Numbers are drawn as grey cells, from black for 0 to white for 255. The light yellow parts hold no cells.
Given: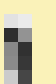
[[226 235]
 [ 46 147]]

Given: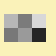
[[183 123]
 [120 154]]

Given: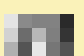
[[228 138]
 [210 108]]

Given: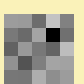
[[156 154]
 [121 106]]

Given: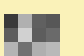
[[ 58 176]
 [ 93 209]]

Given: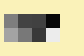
[[126  67]
 [163 120]]

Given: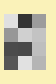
[[224  51]
 [151 208]]

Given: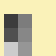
[[ 60 124]
 [ 80 135]]

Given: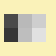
[[ 74 185]
 [ 54 190]]
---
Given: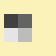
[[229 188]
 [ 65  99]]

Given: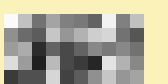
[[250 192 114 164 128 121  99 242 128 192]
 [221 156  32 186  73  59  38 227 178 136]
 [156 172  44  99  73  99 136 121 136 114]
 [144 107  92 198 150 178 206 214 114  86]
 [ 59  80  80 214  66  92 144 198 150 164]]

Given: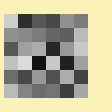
[[206  46  87  72 144 123]
 [193 220  18 200  32 160]
 [185 131 108 115  60 166]
 [144 137 123 102  94 185]
 [108  72 152  80 172  66]
 [ 87 160 172  39 152 200]]

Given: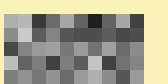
[[190  99 126  65 126  93 196  65 114 132]
 [175 183  58 107 167  99  32  99 167  65]
 [140 202  93 132  86  78  78  93  72  78]
 [126 147 120 147 107 154 175 140  86 154]
 [ 72 132 154 160 120 154 114 160 107 140]]

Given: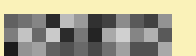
[[126 195 105 202  43 119  36 169 208 133 176  89]
 [ 97 113 133  43 188 154  49  65 140  89  65 147]
 [ 28 147 161  97  81 105  73 113 161  81  81 169]]

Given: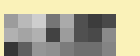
[[177 164 177  66 156  80  73 138]
 [156 185 206 118 170  80  60  73]
 [ 54  95 150 144 124 111 111 132]]
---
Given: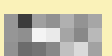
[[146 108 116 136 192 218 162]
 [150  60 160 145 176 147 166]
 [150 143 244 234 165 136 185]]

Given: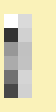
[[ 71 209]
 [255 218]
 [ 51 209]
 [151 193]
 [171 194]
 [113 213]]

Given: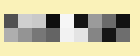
[[174 148 119 100 242 228 133  22 110]
 [ 81 207 201  14 246  21 155 107  18]]

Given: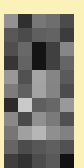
[[ 63  50  76  89  18]
 [146  47 119 110  75]
 [ 88  75  95  99  60]
 [ 79 104  20  64 134]
 [ 54  99  20  64 101]
 [152  81 164 133  90]
 [124  96 163 132  76]
 [ 44 202  95 103 153]
 [137  74 144 122  80]
 [118 160 182 143 129]
 [101  76  87  95  81]]

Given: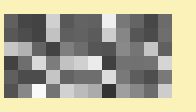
[[ 83 136 249 115 209 187 171  51 159 135 108 205]
 [ 96  70  67 208  88  99  97 239 120 100  71 107]
 [ 88  77  67 194  95  98  91 205 134  86  75 110]
 [198 178  99  66 127 109  86  83 137 117 197  96]
 [ 66 110 218 124 194 208 235  64 114 113 115 213]
 [ 95  76  76 197  99 110 110 220 121  93  78 121]]

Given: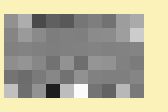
[[192 110 146  30 189 251 116  99 184 121]
 [145 173  74  96  88 118 126 114 157 170]
 [133 154 138 125 128 127 139 140 158 204]
 [129 131 128 126 128 129 131 129 130 132]
 [142 148 135 114 146 110 149 146 129 123]
 [116 108 122 135 114 145 129 127 127 133]]

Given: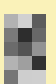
[[118 206 207]
 [178 209  92]
 [122  45 104]
 [107  83 147]
 [179 159  49]]
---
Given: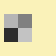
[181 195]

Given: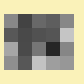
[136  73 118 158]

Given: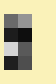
[106  14]

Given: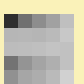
[ 46 183 191 175 209]

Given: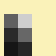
[ 96 103]

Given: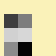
[ 62 215]

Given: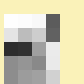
[254 188 159 234]

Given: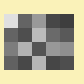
[224  78  84  70]

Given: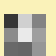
[ 54 234 150]
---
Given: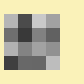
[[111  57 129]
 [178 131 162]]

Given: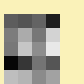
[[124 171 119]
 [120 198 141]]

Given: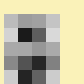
[[211  26  94]
 [169 168 151]]

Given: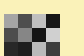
[[ 77 134  21]
 [ 40  30 186]]

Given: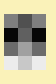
[[  7  96   7]
 [107 160 107]]

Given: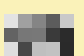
[[ 99 119 120]
 [222  71 191]]

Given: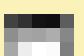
[[142 165 162]
 [167 237 255]]

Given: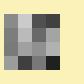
[[125 186 105]
 [122 160 144]]

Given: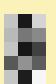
[[185 119 137]
 [196  23  65]]
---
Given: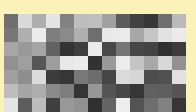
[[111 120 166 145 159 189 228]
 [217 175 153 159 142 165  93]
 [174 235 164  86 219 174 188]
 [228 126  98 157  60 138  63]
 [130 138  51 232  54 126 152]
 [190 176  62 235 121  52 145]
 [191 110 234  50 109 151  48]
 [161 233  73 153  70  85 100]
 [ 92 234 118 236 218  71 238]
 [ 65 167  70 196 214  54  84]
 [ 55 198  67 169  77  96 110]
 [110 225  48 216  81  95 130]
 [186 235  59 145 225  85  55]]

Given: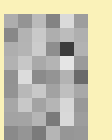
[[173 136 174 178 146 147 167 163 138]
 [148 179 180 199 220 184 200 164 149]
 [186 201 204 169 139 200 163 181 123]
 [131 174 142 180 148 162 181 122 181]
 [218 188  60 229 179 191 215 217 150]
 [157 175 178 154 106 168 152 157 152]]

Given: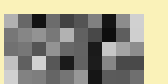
[[177 119 113 193 208]
 [103 134 119  96 130]
 [ 18 147  84 209 126]
 [108 120 147  87 101]
 [ 66 178 104  26 117]
 [ 84  97  99  98 151]
 [128  72  26  28  21]
 [ 21  14 198 134  91]
 [140  94 164  73  90]
 [208 207 141  73 111]]

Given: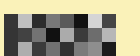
[[ 54  53  53]
 [192  66 174]
 [ 44 115  59]
 [120  17 113]
 [ 89 171  49]
 [ 18  59 123]
 [213 109 142]
 [ 69 183  27]]

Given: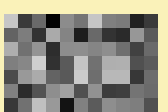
[[198  99 174 127  75 129  56]
 [ 58 125 113 135 153  43 113]
 [105  50 148 207 171  83 192]
 [  3 170  45  49  99 142 153]
 [140 132 141  90  89 161  19]
 [117  29 142 196 203  80 129]
 [198 105 133 113 110 146  91]
 [128  51 142 175 184  60 142]
 [123  42 111 176 184  63 132]
 [ 33 151  65  80  55 116 126]
 [ 58  90 106  91 109 107  80]]

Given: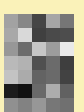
[[162 168 151 185 195  28 144]
 [135 217 108 178 171  17 130]
 [ 69  64 198  80  99 105 151]
 [166  74 156 107 106 173 119]
 [118  77 233  62  66  97 112]]
